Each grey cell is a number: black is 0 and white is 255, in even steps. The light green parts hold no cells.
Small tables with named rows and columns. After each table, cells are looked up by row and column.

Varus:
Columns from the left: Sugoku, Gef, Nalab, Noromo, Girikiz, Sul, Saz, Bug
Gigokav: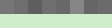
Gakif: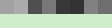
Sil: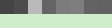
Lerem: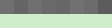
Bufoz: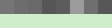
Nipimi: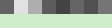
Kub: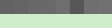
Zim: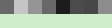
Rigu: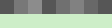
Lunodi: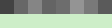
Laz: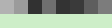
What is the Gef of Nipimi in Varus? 225
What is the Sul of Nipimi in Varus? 101
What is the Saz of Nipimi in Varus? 80
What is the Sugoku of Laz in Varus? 178
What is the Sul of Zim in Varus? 75
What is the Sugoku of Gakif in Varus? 162
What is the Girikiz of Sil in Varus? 124
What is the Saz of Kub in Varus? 111
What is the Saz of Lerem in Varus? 108
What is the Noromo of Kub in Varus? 105
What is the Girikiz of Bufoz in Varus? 92
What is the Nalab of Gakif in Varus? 79
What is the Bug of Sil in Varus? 98
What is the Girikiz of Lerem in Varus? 103
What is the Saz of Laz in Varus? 94
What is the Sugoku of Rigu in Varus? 86
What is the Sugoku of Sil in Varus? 68
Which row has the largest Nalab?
Sil

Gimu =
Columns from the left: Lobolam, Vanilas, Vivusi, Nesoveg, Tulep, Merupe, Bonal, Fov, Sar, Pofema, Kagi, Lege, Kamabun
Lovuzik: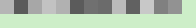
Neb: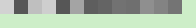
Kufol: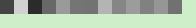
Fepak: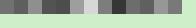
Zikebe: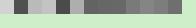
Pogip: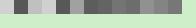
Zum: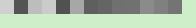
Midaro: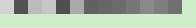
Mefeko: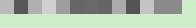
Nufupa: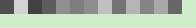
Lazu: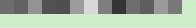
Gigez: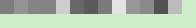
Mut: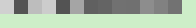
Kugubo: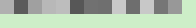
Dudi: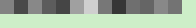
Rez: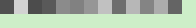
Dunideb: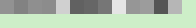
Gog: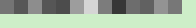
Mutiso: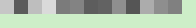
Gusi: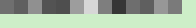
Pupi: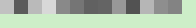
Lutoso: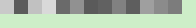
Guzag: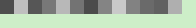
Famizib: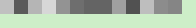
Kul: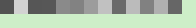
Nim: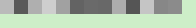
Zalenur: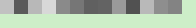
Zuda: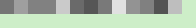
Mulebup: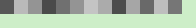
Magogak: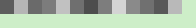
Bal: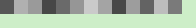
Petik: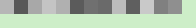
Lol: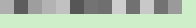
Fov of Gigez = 122
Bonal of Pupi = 97
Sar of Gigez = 227
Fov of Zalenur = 99
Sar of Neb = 114
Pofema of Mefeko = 84

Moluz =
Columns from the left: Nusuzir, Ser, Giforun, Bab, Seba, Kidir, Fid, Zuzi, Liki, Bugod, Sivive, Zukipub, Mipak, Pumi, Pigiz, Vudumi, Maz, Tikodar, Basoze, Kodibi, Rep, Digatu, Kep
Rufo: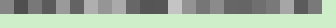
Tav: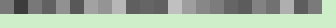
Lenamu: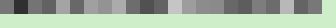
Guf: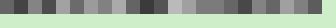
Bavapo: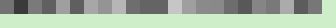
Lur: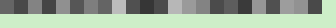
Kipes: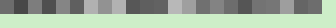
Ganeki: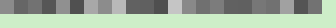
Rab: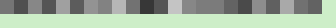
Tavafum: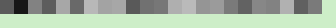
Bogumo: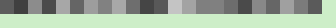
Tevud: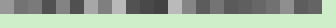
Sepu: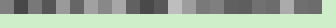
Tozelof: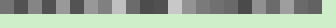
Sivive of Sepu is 73
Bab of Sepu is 86
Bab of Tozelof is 82
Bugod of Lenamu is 109
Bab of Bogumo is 75
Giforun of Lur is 131
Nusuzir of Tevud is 152
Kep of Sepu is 108
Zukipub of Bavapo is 100
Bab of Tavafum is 93
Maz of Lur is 93
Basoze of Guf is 131
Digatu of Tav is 93
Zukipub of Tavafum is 119
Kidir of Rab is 92
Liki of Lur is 188
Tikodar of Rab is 74
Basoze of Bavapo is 133
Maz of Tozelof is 105

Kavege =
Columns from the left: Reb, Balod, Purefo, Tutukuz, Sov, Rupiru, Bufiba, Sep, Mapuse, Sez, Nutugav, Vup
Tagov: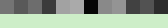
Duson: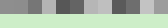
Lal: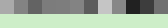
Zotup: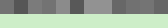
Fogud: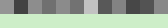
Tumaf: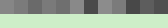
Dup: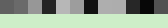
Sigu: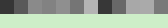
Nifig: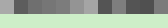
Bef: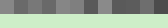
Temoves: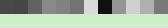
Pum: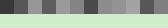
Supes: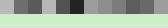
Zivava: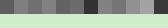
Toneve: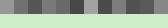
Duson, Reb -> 142
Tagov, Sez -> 65
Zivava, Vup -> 56
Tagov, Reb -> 116
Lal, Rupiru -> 131
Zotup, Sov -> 139
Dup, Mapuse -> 173
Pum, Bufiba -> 74
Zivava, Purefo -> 112
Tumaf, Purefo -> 106
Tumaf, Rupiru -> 137
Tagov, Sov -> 162
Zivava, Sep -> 130
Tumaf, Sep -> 140
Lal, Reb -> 170
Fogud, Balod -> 66
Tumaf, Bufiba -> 74

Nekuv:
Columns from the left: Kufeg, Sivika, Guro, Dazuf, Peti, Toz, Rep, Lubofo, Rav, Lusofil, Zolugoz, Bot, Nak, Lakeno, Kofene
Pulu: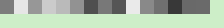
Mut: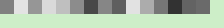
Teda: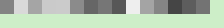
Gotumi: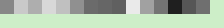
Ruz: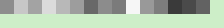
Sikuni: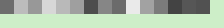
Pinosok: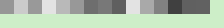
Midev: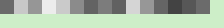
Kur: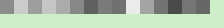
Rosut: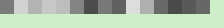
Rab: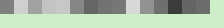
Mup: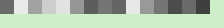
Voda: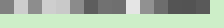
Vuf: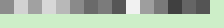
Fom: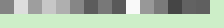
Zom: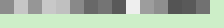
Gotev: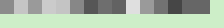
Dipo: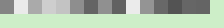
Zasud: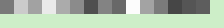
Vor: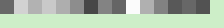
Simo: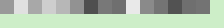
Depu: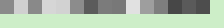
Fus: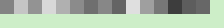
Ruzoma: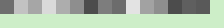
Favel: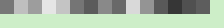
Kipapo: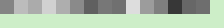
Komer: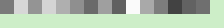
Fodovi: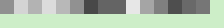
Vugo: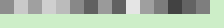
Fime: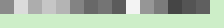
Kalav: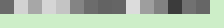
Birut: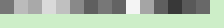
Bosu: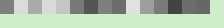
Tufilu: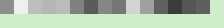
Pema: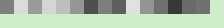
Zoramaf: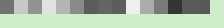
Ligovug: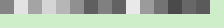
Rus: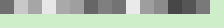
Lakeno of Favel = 80
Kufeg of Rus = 111
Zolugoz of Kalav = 158
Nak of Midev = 67
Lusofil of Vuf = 241
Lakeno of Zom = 89
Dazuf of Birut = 218
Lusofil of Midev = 213
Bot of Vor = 130
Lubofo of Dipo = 144
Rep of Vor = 71
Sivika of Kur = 203
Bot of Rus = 139
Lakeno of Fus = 93

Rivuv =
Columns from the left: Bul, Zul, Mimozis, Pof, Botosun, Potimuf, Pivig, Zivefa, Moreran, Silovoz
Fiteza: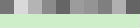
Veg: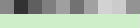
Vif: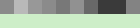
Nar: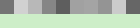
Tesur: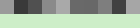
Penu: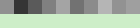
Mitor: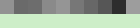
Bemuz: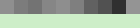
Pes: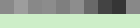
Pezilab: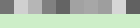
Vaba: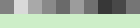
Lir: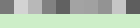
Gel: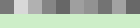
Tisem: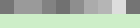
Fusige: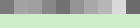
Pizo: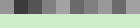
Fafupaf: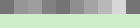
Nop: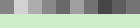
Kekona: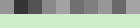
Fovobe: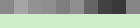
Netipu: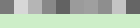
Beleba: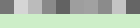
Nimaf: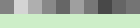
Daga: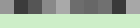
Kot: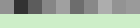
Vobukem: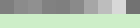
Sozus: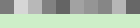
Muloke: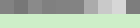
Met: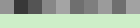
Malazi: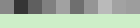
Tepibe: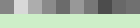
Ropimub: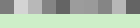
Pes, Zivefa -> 67
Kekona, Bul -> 149
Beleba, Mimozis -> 187
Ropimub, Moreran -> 183
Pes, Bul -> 137
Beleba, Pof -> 137
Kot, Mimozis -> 92
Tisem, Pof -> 130
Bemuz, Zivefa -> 81
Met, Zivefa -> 155
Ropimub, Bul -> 123
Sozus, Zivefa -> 134

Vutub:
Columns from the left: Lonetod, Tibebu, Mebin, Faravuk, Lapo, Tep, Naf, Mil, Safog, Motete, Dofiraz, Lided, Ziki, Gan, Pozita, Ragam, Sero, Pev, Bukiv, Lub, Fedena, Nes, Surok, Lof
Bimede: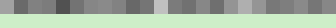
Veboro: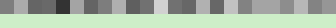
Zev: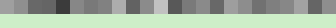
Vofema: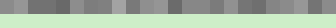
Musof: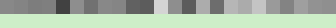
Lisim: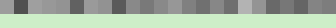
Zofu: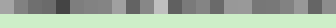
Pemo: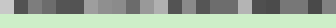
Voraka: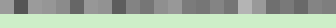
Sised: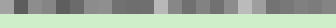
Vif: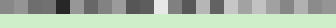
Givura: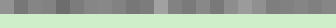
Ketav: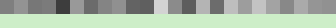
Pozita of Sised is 130
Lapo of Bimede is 81
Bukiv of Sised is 158
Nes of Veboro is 183
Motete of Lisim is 137
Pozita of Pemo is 85
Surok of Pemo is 73
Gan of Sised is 112
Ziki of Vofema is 107
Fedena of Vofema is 139
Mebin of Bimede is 129
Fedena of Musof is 131
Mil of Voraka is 146
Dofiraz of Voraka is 118
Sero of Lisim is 111
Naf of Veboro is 100
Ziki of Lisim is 151
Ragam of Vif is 98
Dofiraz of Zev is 139
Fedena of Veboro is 141

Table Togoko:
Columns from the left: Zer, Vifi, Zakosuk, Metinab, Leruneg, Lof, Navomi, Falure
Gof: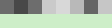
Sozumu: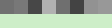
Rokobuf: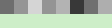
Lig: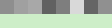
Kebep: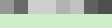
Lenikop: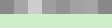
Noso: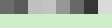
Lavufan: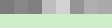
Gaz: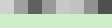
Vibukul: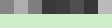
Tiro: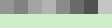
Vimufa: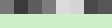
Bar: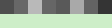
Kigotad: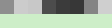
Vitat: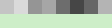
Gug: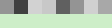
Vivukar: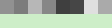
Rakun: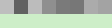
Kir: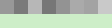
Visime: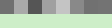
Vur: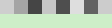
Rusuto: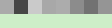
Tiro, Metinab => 179
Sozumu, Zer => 112
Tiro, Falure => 197
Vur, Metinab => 198
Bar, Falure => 52
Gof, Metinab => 202
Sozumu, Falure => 152
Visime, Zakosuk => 85
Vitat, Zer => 196
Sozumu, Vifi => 120
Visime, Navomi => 113
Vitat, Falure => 180
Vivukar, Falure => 170
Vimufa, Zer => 119
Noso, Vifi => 90
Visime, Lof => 137
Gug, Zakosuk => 210
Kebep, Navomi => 97

